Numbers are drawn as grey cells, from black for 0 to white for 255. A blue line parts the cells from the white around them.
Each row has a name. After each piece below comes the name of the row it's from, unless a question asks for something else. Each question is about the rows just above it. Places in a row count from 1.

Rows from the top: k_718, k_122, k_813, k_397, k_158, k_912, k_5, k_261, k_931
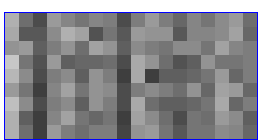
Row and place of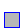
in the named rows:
k_158, 1
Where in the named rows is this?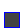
k_931, 9

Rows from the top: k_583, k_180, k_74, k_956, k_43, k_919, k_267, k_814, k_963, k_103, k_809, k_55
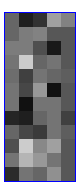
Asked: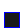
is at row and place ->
k_74, 4
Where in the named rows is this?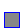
k_103, 3
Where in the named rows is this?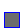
k_43, 1

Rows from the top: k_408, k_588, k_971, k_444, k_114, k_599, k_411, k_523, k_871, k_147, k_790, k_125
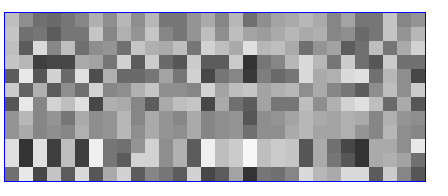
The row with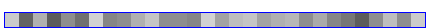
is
k_599
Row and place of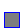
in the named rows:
k_114, 19
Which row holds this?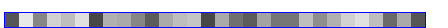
k_411
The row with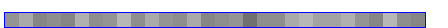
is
k_871
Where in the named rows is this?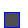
k_114, 7
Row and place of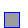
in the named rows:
k_588, 19
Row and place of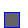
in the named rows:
k_599, 2

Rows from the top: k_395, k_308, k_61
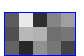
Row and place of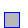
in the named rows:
k_308, 2
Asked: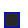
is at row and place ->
k_61, 2
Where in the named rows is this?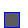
k_395, 1
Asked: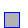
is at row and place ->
k_308, 3
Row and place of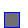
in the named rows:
k_308, 4

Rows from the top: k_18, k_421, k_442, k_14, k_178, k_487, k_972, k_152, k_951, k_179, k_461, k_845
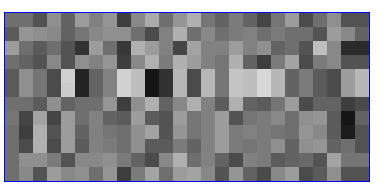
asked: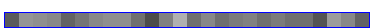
k_421
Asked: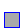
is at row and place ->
k_18, 11
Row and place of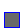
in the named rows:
k_461, 22

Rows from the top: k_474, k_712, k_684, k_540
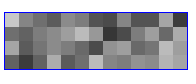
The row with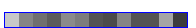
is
k_474
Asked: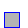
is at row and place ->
k_540, 12
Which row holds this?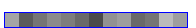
k_684
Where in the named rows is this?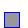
k_712, 7

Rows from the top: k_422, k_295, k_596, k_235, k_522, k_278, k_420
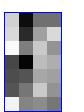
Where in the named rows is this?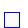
k_596, 1
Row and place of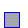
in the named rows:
k_522, 3
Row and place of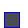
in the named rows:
k_522, 1
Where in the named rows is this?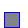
k_420, 2
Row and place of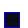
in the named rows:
k_422, 2
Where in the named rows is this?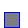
k_596, 2
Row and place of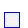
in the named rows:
k_420, 1

